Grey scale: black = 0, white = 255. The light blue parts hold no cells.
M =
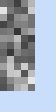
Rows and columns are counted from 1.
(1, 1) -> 112
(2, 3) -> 97
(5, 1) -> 117
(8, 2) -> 57
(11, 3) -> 202
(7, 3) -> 153
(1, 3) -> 64
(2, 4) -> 89
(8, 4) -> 108
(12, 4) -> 163
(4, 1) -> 69
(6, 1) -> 149
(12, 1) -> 89
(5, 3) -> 54
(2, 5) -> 203
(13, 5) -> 116
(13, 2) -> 110
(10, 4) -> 205
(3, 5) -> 114

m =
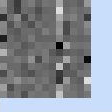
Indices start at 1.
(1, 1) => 149
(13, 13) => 138
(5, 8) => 110
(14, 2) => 103
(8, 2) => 119
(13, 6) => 120
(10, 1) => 139
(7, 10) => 161
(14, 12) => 106
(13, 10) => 121
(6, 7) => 101
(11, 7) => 109
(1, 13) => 151
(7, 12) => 112
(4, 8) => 108
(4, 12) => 109
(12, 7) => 117
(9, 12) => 106
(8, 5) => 116
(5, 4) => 107
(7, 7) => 111
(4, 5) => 81
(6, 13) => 104
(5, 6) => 99
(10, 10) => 83
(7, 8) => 115
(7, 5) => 100
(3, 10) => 118
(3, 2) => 112
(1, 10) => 102
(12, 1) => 117
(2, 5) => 103
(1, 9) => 168
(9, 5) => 145
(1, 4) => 112
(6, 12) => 99
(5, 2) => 97

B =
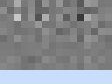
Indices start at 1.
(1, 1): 115
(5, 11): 131
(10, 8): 125
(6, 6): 113
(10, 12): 116
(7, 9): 122
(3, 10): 95
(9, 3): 130
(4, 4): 127
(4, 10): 129
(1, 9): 149
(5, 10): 112
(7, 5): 125
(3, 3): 198
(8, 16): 124
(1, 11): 122
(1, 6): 99
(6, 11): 137
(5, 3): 115
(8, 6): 128
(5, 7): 143
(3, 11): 130
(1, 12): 90
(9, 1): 127
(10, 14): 130
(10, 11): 128
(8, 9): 127
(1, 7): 145
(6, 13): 147
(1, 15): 120
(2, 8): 118
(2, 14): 107
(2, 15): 126
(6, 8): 124
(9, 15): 133
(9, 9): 119
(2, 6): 102
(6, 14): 140
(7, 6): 124

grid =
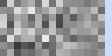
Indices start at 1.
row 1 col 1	90
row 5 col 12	153
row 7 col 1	144
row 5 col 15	124
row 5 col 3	216
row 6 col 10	131
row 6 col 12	127
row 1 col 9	207
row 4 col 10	143
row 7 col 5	70
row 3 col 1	201
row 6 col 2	222
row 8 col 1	120
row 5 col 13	156
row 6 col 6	119
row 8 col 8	105
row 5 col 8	193
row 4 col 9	74
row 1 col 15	156
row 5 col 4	179
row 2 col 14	185
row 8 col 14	128
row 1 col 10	144
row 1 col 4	155
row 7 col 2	124
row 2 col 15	111
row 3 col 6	174
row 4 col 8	187
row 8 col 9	178
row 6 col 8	118
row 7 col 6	151
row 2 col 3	219
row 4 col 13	176
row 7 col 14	135
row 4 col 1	212

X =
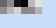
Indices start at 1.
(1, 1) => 102
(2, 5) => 141
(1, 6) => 226
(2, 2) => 183

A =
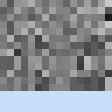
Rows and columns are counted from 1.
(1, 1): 135
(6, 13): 119
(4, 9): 128
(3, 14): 126
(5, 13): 128
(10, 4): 94
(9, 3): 154
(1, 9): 128
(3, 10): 129
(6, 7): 167
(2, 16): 88
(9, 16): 169
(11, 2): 169
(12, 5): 131
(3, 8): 104
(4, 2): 88
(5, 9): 145
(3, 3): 111
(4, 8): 143
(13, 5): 140
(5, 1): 141
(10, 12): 58
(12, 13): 74
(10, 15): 110
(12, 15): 71
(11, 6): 71
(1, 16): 199
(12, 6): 105
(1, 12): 117
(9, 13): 185
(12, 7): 75
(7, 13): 77
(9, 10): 130
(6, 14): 76
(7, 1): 124
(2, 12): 174

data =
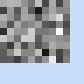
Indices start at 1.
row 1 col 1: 172
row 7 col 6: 84
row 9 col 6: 101
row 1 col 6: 191
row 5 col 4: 146
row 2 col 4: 161
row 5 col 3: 150
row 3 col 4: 167
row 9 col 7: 148
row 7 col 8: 173
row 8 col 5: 134
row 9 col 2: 93
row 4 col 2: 88
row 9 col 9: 64
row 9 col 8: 233
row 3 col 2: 149
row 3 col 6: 90
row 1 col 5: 115
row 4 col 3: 169
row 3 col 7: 151
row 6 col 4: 204
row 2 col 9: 136
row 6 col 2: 167
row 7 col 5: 137
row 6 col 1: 200
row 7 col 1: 102
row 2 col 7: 124
